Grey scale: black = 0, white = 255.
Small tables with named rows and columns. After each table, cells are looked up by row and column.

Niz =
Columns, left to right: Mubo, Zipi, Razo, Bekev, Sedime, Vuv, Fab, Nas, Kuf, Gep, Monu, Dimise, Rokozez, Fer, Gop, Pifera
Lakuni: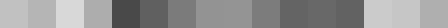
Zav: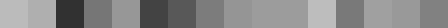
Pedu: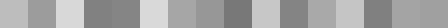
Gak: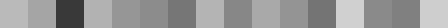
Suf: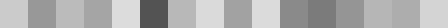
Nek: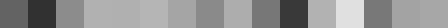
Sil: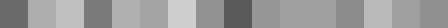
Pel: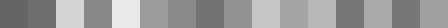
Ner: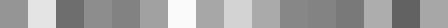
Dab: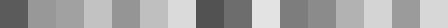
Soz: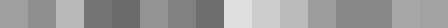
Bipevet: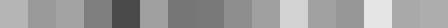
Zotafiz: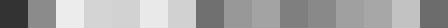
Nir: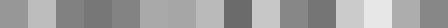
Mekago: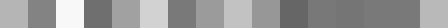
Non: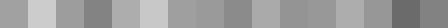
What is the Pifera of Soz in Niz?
162
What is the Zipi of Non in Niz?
204
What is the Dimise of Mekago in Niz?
120
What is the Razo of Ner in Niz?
110
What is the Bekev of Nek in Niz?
177
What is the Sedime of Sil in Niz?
176
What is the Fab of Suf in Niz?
184
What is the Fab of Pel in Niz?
137
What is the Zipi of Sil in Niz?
173
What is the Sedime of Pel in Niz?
234
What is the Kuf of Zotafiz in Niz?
152
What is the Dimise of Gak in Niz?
116
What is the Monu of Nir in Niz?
135
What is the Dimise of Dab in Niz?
139

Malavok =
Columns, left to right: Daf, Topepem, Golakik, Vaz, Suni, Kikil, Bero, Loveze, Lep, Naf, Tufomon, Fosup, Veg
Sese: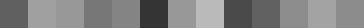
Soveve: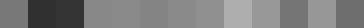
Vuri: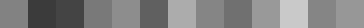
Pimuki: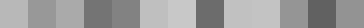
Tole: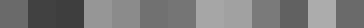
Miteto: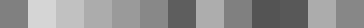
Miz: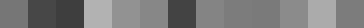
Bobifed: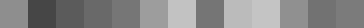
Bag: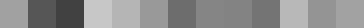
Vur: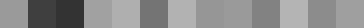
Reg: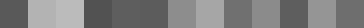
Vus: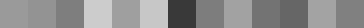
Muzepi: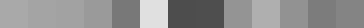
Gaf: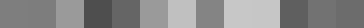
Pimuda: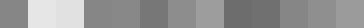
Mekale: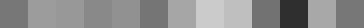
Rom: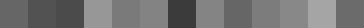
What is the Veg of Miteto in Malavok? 135
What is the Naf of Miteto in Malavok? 84
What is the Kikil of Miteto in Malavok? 136
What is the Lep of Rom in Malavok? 102
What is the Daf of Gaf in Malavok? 126
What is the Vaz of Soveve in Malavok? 136
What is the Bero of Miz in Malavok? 67
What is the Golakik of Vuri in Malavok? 68
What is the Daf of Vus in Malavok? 154
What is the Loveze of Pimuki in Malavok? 108
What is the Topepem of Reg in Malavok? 179
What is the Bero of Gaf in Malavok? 192

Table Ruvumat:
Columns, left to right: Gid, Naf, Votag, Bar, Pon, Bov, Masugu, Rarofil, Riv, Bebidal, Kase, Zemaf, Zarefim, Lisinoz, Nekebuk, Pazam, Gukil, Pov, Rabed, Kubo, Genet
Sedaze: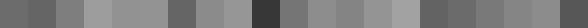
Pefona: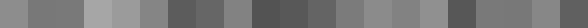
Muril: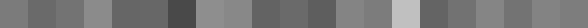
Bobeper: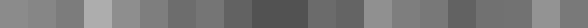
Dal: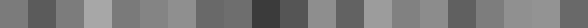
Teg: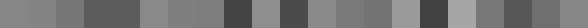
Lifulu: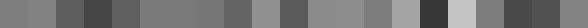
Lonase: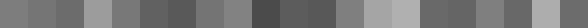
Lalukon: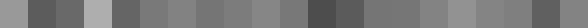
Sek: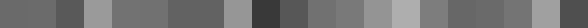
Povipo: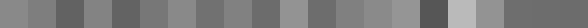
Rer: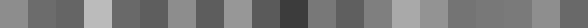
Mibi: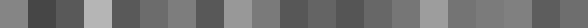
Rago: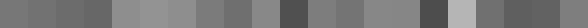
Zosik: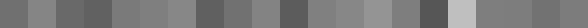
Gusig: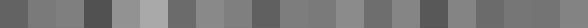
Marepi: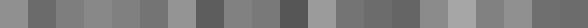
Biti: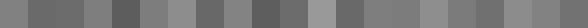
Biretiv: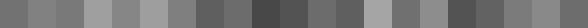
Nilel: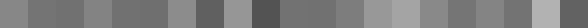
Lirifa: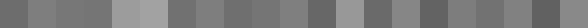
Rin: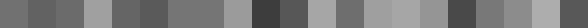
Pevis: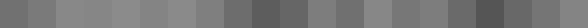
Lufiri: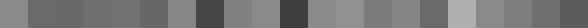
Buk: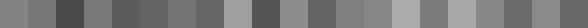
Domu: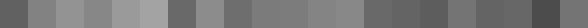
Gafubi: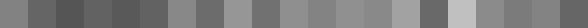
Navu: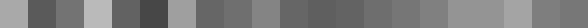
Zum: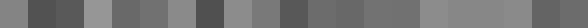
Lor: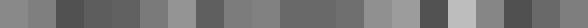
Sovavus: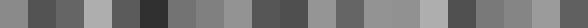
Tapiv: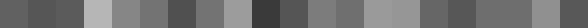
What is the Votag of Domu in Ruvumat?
147
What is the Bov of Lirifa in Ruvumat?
162
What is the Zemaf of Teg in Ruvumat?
138
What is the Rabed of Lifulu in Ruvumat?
73
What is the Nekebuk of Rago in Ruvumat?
134
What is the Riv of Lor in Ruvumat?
124
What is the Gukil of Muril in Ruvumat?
114
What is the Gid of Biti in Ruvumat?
129
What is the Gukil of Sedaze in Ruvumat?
107
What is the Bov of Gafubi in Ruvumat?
98
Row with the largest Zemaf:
Rin

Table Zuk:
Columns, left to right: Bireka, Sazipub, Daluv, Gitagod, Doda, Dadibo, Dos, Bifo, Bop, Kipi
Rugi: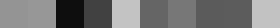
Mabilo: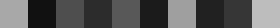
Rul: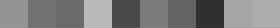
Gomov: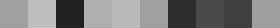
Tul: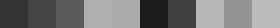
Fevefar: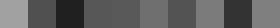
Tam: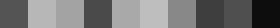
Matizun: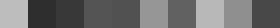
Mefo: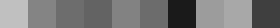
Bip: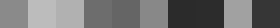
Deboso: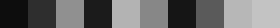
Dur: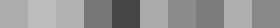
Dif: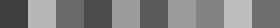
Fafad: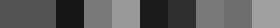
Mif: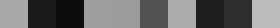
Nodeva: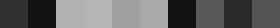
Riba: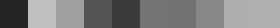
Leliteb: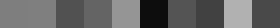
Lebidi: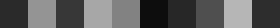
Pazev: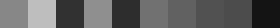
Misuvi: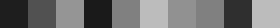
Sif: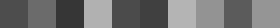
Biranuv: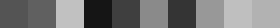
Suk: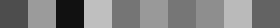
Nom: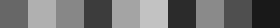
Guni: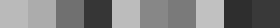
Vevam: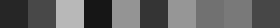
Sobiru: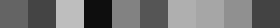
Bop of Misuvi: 47
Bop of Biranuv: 191
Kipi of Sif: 149
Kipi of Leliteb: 73
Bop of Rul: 165
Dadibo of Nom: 194
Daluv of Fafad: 23
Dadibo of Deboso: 135
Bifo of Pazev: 81
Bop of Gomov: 63
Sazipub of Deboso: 46
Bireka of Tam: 84
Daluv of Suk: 17
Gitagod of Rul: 185
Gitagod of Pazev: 143
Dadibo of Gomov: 160
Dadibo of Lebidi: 13
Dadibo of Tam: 190

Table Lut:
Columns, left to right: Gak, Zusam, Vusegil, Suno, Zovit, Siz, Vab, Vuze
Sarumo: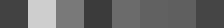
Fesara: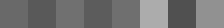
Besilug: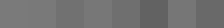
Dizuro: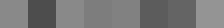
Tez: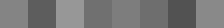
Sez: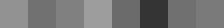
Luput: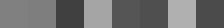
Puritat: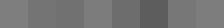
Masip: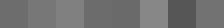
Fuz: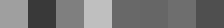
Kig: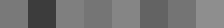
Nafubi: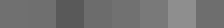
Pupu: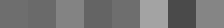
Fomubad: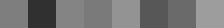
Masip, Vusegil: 128
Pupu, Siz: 163
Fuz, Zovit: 104
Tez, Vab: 82
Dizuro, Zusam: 77
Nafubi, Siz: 121
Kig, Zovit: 133
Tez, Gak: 132
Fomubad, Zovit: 147
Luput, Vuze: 75
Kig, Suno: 117
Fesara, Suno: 92
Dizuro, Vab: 100
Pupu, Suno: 100
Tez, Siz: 110
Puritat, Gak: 126
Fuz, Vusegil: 127
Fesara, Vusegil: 112
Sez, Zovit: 107
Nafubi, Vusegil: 89

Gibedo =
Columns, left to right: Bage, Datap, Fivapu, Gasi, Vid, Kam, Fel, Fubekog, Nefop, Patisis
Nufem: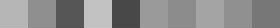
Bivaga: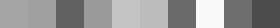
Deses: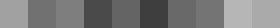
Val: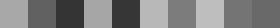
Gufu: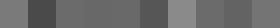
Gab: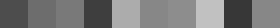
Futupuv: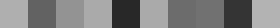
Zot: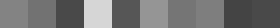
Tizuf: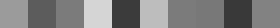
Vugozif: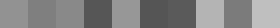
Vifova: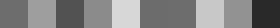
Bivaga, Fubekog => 249
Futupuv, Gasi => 170
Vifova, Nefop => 146
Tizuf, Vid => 59
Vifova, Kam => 108
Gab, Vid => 172
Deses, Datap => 113
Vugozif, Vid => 151
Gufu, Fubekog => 107
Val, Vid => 54
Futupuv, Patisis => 179
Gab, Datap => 109
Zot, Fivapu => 73
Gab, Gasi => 62
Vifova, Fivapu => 82
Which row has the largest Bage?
Nufem

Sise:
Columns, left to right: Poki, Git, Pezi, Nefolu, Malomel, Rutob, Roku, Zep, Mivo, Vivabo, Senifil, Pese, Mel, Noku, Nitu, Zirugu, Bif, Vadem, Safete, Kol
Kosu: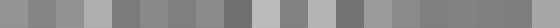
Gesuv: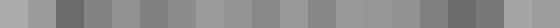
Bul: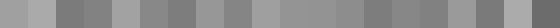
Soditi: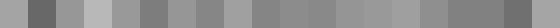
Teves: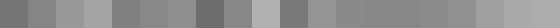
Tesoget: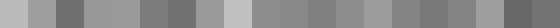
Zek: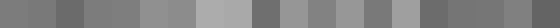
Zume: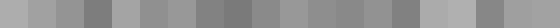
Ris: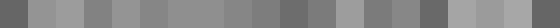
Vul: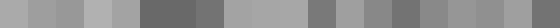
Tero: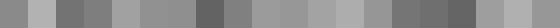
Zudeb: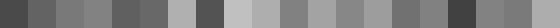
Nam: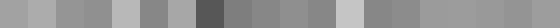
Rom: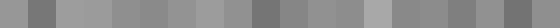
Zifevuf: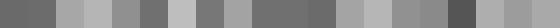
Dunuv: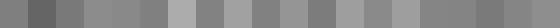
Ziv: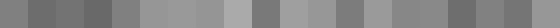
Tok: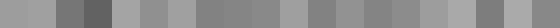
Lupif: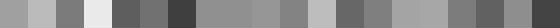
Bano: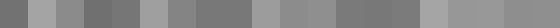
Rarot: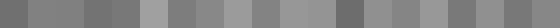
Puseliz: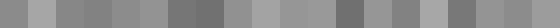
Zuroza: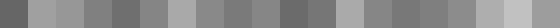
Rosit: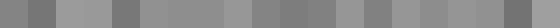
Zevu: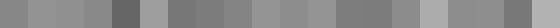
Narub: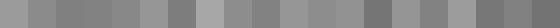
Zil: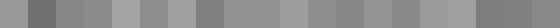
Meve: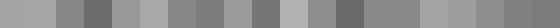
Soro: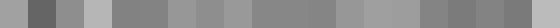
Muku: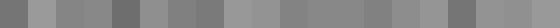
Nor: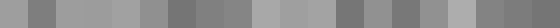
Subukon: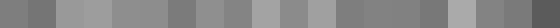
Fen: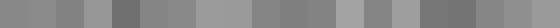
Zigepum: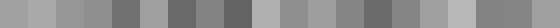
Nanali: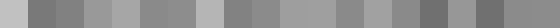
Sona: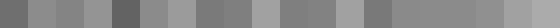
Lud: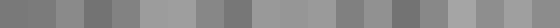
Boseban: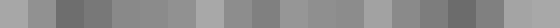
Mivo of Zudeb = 192
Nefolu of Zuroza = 128
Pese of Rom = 145
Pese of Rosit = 129
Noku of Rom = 168
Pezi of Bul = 123
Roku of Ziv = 153
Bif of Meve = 158
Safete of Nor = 124
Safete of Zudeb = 122
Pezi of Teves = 153
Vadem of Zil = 125
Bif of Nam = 156
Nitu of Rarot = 133
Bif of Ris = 165
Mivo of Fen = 153
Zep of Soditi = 134
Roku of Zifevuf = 190
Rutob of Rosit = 145

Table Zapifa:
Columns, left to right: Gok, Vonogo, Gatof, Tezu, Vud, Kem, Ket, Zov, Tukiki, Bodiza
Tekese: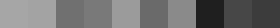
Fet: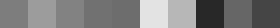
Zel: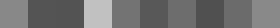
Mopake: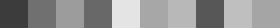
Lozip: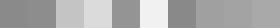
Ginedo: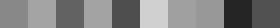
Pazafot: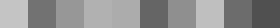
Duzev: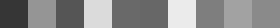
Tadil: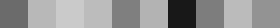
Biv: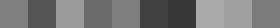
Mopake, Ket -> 184
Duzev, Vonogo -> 149
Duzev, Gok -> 54
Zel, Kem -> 88
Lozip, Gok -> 138
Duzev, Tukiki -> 162
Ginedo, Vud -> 78
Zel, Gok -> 136
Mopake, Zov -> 87

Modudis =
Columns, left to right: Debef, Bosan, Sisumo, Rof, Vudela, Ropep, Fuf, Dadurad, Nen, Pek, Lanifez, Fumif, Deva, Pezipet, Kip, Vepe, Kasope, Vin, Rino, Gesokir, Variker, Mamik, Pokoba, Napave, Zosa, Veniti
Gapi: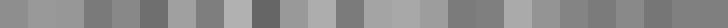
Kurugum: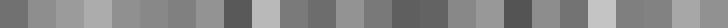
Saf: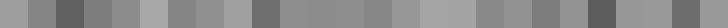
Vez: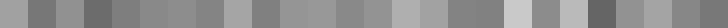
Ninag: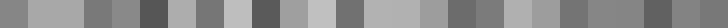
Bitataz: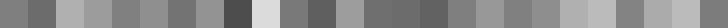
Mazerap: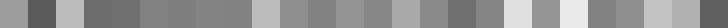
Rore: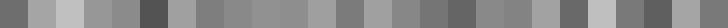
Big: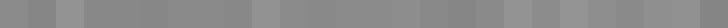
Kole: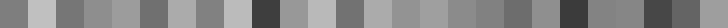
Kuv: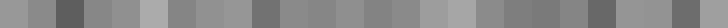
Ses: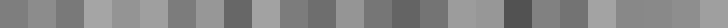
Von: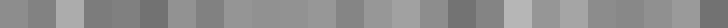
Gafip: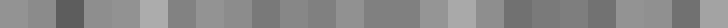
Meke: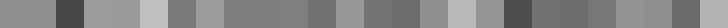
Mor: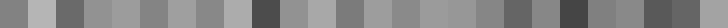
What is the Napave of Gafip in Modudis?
144
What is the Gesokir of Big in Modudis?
140
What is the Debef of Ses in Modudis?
126
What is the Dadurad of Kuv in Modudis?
145
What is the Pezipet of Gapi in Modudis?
164
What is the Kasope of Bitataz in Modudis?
127
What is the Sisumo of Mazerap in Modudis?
188
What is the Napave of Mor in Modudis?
89
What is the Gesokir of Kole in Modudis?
143
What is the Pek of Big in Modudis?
146
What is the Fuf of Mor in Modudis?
159
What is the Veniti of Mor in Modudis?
163
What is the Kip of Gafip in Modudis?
128
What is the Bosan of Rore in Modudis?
165
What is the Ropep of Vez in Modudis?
137
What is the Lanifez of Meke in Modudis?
127

